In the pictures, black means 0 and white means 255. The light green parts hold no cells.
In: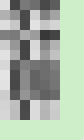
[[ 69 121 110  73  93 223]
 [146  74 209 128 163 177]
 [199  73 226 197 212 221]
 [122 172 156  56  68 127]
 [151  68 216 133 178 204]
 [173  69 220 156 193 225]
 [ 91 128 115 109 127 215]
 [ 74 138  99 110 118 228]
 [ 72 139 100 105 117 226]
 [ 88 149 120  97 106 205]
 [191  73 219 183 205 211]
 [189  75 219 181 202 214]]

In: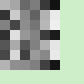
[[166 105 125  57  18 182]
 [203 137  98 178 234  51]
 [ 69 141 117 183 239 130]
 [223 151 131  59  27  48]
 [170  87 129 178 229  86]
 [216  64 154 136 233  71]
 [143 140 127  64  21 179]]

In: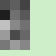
[[ 94  67  79]
 [112  88  30]
 [136 113 192]
 [ 74 103 155]
 [155 135 120]]

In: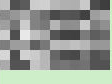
[[ 80  91 205 208 184 176 175 201  76  62 193]
 [151 170 131 110  73  85  83  65 158 170 138]
 [118 204 130 120 181 141 143 201 127 144 159]
 [ 79 232 192 171  84  65  64 123  94 105 206]
 [157 159  95 120 188 184 192 183 151 152 125]
 [ 78 209 203 182 102  77  73 120  82  93 214]
 [ 83  85 196 183 113 118 111 114  83  82 170]]

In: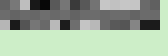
[[120 190  24   7  89 118  58  88 115 198 193 198 197 106  96  99]
 [100 106 103 110 105 109  99 107 108 104 108 108 100 107 106 108]
 [ 26  84 118 105 185  28 110 196 184 105  89  85 133  28  27 182]]

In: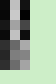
[[191  18  10]
 [201   2   7]
 [162  70  23]
 [193  13  10]
 [105 170  48]
 [126 132  38]
 [108 164  47]]

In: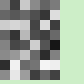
[[ 63 201 138 100 123 135]
 [ 88 104  79  54 221 102]
 [214 204  68 219  61 205]
 [ 52 184  76  63 105 100]
 [ 71  84 206  84  22 131]
 [152 194 105  44 129 138]
 [241 106 116 244 238  45]
 [231 157  62 104  65 139]]
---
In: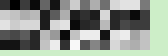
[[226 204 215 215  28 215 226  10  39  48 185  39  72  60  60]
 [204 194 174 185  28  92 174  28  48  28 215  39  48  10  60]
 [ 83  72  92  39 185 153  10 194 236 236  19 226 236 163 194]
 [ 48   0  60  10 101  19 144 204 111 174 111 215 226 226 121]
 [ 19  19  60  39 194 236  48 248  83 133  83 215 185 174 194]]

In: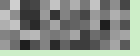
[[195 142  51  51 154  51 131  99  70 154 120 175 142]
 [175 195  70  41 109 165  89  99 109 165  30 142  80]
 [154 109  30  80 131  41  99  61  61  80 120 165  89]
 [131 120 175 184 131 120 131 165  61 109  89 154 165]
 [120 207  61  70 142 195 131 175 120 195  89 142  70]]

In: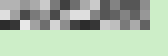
[[222 161  74 122 151  74 179 222 222 131  86  98 131  98 151]
 [179 179 151 170 202 122  64 110 170 202  86 131  86  86 141]
 [ 44  54 232 161 110 211 141  64  44  54 202 190 122 170  98]]

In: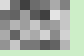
[[219 108  64 108 120 170 129]
 [170  99 189 170 210 138 210]
 [147 198 120 120  87  99 180]
 [138 180 158 198 147 158 198]
 [108  99 158  87  64 228 198]]

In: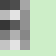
[[196 227 157]
 [186 227 145]
 [124 176 135]
 [ 66  77 166]
 [ 54  89 145]]

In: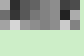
[[172  45  88  99 130 141  64  76]
 [163 214 153 141 130 141 203 130]
 [110  54  88 119 130 141  34 172]]

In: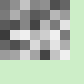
[[155 164 217 164  68 195 239]
 [122 174 134  90 101 183 155]
 [113 144 195 134 144  79 101]
 [101  79 113 217 155 227 174]
 [ 90  79 134  68 183 122 227]
 [ 59 227 239 183 206 239 122]]

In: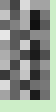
[[230  89  78 139 139]
 [218 100  56 111 120]
 [196  89 173  27 120]
 [185  68 206  89 151]
 [173 129  68  27  78]
 [163 100 185  27 111]
 [151  89 206  38 129]
 [139  68 218 163 163]
 [100 129 173  16  89]
 [ 56 120 196  38 111]]

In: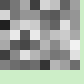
[[213 119 149 149  99  89 137 149]
 [181 233  89 233 159 193 203 169]
 [169  89  71 109 181 137 193 242]
 [128 109  99 109  52 181 159 109]
 [ 80 119 169  62 213 193  99 159]
 [ 62 137 224 181 149 119 128 224]
 [ 32 181 213 203 128  99 224 149]]
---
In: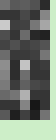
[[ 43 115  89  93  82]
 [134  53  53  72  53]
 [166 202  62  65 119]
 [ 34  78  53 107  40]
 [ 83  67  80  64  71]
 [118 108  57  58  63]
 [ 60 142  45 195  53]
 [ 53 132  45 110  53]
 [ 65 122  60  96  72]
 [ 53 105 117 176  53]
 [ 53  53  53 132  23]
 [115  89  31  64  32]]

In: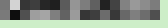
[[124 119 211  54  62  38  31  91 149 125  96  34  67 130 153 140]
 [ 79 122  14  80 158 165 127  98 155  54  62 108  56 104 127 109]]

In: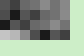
[[136  85  64 105 114 138 115]
 [138  77  26  85  64 105 114]
 [115  26  85  64 105 114 138]
 [ 64 196 183 138  77  26  85]]

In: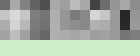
[[141 109 169 129  99  80 169 159 188 168  67 109 150 168]
 [150 198 217 198 125 117 175 150 123 136 213 198 155  39]
 [154 173 212 183 122 113 176 150 142 137 177 173 154  40]
 [125 162 189 161 118 102 175 171 166 173 158 162 153 117]]

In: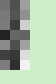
[[158 114  80]
 [145 121  84]
 [207 123  61]
 [ 99  34 102]
 [161 138  78]
 [220  63  56]
 [243 124  47]]

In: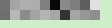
[[225 114 165 175 173 127   8 138 125  94]
 [142 111 184 139 163 180 166  51 165 150]]
